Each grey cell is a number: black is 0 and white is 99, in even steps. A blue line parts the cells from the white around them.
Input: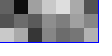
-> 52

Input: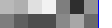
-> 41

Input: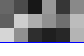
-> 73

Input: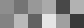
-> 22

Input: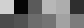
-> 48

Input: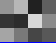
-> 54

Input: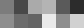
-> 81

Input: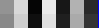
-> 20

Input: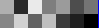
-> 0

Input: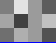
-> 75
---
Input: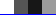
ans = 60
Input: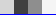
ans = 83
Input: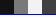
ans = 47
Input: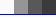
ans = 58
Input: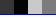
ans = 48
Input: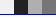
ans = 68
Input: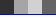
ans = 64
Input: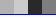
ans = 69
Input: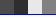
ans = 50
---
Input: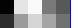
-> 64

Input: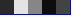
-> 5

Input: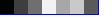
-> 78

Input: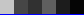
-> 11

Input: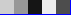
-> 92

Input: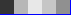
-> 77

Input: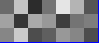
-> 52

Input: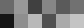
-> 66

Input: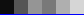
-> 68
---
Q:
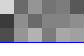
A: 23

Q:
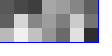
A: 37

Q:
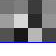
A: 61

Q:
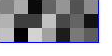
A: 69

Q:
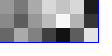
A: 53

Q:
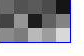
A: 26

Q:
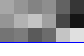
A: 58

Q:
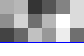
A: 55
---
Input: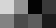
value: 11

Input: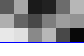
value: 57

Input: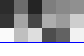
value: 80

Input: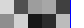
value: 73

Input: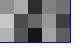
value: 25

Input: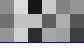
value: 33

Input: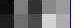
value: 67

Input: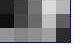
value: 37

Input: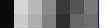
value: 43

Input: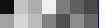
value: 40
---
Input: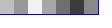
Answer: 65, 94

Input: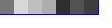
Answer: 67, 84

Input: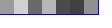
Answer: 71, 81

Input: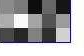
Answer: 64, 97

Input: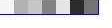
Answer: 51, 95

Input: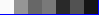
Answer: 47, 97

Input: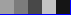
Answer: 28, 76

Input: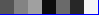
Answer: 5, 95

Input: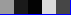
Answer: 1, 85
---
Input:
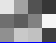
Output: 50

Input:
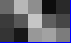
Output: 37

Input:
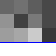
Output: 47

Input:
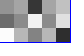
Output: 54

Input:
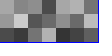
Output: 41

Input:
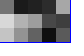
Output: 28

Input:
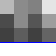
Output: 33

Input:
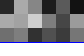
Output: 27

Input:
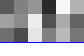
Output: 66
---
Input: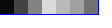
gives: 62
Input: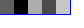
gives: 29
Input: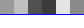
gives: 88
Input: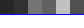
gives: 75
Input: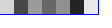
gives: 14
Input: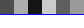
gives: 37
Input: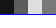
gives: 86
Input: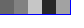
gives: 15
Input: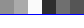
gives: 43
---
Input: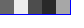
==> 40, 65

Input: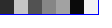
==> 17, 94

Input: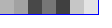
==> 70, 88

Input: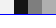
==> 94, 68

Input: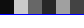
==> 5, 26

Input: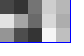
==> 27, 74

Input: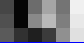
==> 27, 87

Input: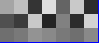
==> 64, 53
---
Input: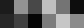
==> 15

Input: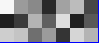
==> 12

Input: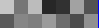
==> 35

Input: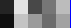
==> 6

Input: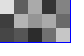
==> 24

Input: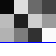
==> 73

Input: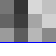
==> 39
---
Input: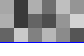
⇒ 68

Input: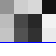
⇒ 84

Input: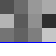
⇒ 59

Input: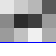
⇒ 71

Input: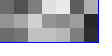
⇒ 49

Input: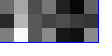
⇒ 30
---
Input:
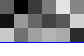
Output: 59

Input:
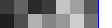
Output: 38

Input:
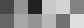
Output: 58

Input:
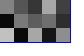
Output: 47

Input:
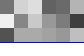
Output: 52

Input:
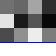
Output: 10

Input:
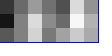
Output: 50

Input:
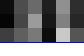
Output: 27

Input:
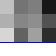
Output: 52
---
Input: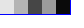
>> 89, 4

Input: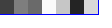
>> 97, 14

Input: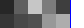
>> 77, 15

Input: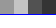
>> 76, 20

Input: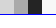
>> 96, 14

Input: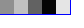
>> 89, 2

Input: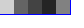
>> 81, 14

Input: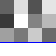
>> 99, 22

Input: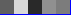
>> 84, 16
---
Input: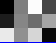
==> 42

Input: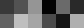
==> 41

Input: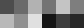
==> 76

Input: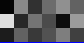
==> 5

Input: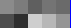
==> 45

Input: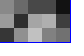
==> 68

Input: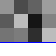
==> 8

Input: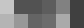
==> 50

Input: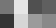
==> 31
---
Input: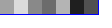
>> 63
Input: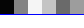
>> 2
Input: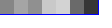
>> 52
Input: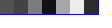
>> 32
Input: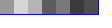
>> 59
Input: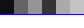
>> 6
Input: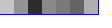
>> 77
